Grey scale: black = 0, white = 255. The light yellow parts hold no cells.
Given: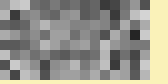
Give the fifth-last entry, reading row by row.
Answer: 121
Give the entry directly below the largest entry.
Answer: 171
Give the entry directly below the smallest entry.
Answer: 121
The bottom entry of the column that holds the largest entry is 182
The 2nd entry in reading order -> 191
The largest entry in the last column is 212
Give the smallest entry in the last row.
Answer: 70
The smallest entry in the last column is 81
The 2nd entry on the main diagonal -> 58
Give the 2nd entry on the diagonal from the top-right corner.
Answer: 191
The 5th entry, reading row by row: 101
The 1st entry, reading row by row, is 150
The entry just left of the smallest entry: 131
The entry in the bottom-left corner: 171
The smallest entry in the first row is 58
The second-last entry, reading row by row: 90
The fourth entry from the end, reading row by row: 171
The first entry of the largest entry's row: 182
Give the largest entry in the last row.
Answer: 191
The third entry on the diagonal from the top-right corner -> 171
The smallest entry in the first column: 81
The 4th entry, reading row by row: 112

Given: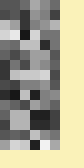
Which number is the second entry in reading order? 86
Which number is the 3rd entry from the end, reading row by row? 32
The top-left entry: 86
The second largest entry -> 232
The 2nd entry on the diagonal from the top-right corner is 128
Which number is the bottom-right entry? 168
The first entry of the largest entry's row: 159
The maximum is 242
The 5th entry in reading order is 138
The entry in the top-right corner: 107
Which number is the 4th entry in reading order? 168
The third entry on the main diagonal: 54
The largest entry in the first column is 212
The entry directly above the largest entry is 138
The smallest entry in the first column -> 44

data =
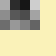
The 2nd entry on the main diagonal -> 88
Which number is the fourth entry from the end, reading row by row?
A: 109
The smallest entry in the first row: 22
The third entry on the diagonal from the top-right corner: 152

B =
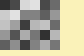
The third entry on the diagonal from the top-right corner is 183
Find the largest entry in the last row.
172
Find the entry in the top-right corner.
107
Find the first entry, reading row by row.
49
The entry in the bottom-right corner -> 118
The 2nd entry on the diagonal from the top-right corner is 95
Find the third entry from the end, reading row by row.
130

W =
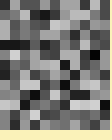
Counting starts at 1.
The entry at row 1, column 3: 83
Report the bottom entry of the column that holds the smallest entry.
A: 65
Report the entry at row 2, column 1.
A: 102
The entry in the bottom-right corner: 140
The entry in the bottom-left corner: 131
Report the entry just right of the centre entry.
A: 23
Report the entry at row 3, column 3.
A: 122
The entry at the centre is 186
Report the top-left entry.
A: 44
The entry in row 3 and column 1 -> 175
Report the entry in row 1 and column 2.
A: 164
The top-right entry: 74
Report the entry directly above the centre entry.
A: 65
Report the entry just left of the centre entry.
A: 175
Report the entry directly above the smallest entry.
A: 92
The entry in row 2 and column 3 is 186
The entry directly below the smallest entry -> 102
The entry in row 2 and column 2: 122

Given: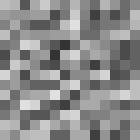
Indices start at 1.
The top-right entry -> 138
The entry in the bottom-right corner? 169
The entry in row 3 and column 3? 119
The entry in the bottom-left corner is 169
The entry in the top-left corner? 190
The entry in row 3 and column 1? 129
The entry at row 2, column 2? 148
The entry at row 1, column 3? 86
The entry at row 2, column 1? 157
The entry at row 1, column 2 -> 181

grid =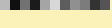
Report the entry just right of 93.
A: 144
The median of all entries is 114

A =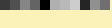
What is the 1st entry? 58
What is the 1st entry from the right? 111
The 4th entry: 100

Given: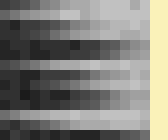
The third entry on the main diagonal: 60
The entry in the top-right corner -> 193
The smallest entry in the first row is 60
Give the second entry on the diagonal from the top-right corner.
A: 193
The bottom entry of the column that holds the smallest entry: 49
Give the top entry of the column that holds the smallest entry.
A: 82
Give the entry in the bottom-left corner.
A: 37
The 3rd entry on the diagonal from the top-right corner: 182
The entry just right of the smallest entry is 37
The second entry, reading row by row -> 70
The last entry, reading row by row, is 110
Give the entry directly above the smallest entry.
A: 37
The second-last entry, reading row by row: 91
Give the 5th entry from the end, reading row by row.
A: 60
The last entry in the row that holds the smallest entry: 160
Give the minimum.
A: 27
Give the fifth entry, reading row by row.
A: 128
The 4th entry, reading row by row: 100
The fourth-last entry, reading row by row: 60
